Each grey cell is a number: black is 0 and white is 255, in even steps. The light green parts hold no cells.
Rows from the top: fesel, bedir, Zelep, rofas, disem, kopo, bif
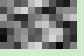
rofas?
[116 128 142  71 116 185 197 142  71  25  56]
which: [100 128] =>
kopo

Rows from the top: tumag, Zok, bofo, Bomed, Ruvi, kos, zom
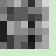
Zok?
[109  62  93  93 124 124 153]
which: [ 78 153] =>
bofo
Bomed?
[ 32 168 140 181  32 153 197]
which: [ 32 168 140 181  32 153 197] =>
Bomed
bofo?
[140  78  93  93  62  78 153]
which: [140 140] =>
Ruvi

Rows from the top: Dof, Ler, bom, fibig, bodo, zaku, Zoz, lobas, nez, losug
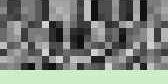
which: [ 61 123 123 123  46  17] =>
bodo
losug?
[123 138 123  46  17 138  33  17  77 138 163  46 107  91  77 208 123 107
  61 179  33 192 138 123]
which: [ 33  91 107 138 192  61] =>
bodo
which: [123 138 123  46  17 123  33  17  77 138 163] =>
zaku
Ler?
[138  61  77 138 123  91  46 150 179 163 138  77 192  17  77  77 138  61
  46 163  17 107 138 163]

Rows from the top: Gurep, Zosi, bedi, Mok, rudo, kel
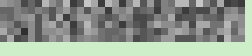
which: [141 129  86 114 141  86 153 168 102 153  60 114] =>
Mok
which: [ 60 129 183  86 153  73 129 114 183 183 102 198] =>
Gurep
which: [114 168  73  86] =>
bedi
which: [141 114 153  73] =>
Mok
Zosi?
[102 102 129 114 102 129 114  86 129 153 102 141  86 141 141  60 141 129
 153  86 102 114  60 129 129 102  60  86  73  73 129  73 129 141 102]
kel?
[102 168  73  86 141  86 114 153 129 168 102 129 141 129 114 102 114 102
 141  73  86 102 114 153 153  86  86  86 129 114 141  73 183 129 129]

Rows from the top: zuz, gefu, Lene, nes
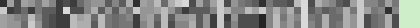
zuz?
[ 48 161  77 161 149 119 161 133  61  77  61 107 133 149 149  92 133  92
 174  48 161 149 187 107 174 202 217  77 161 107 161 202  77 149 119 107
  92  48 119  92  92  77 187 217  77 174 149 133  92  77 161 202 133 133
 107 161 119]
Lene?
[161 149 133 119 187 133  92  77  61  61 187 161 174 107 187 119 107 119
 133  61 149 161 107 187  92 149 149 161  92 149  61 202  61 149  77  77
  77  36 133 187 119 161 133 217 119 107 174 107 107 174 149 202  77 107
 119 174  77]

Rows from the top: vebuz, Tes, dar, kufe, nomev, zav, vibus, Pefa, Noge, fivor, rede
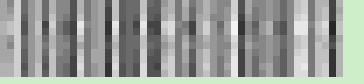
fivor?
[178 178 207  83 151 193  83 193 121 107  68 219 121 151 166  52 219  83
 107  83 219  83  68 193 207 121 151  83 166 207 151 121 166 231  68 151
 107 151 166 121  95 135 219 231 121 193 207  52 178]
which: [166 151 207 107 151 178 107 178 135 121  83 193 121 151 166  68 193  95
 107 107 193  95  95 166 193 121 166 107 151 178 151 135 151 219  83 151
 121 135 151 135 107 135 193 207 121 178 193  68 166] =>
zav

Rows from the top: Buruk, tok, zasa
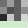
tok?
[141  80  95 141]
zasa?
[ 42 200  95 212]
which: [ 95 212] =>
zasa
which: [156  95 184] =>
Buruk
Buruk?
[111 156  95 184]

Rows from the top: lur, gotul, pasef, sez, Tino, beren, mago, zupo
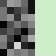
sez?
[  6  79 118  91 131]
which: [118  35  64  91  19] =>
gotul
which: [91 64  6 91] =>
Tino
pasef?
[118 145  51 145 157]
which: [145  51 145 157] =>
pasef
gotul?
[118  35  64  91  19]
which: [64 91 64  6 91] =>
Tino

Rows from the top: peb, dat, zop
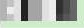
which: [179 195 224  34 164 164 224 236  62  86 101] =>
zop
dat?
[179 236 224  34 164 164 224 236  48  74 101]

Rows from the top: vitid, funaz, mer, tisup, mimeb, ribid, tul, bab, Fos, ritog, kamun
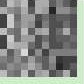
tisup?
[ 66 202 125 157 141  66 125  80  80 109  80]
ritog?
[109 141 125 141 171 141  94 125  39  66  94]

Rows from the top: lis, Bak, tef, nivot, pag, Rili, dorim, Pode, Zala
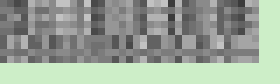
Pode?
[124 124 112 112 138 124 124 124 138 138 124 124 138 112 124 138 138 124
 138 124 112 124 138 124 124 138 124 124 124 138 124 112 124 124 124 124
 124]
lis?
[112  98  73  86 178 150 165 138 194 194 150 112 194  73  86 150 138 150
 165 112  86 194 178 194  59 178  86 112 138 138 178 112  98  86  59 178
 165]
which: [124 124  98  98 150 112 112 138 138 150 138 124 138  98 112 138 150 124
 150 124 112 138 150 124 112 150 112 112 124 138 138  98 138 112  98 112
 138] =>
Bak

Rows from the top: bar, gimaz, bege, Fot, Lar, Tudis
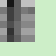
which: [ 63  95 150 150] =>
bege
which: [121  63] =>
gimaz

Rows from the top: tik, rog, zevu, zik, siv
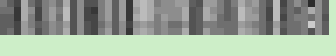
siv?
[ 95 111  70 156 141  83 111 141 125 171  83 141  83  70 125 156  95 141
  55 156 171 156 125 141 125 125 171  83  95 156 125 125 111 111 171 156
 141 111  83 171  83 111 111 125  83 141  95]
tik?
[125  95  70 171 111  83 125 141 111 171  83 141  83  83 125 156  95 156
  55 171 187 171 125 141 141 156 156  95  83 156 156 125  95 125 171 141
 156 111  83 187  70 111 141 111  43 141  95]
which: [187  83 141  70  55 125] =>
rog
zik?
[ 95  95  70 156 125  95 111 141 125 156  83 141  83  70 111 141  95 141
  70 141 156 141 125 141 111 111 141  83  95 125 125 111 111 111 156 141
 125 111  83 156  95 111 111 125 203 141  95]
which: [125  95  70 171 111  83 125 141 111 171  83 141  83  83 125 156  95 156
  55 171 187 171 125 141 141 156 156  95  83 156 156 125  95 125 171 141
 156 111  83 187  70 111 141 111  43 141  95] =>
tik
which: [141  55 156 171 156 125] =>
siv

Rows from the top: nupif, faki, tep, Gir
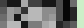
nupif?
[ 64  23  23 168  64  64  23  23  76   7 108]
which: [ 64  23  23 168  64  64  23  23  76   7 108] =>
nupif
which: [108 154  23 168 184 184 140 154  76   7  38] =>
tep
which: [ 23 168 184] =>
tep
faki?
[ 92 154 140  51 184 184 140 140  76   7  38]
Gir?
[124 184 184  23 124 124 168 184  38  64  92]

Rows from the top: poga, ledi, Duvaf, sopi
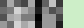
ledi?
[109 124 211 169 140  31 140  82 109]
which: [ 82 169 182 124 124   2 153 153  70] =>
Duvaf

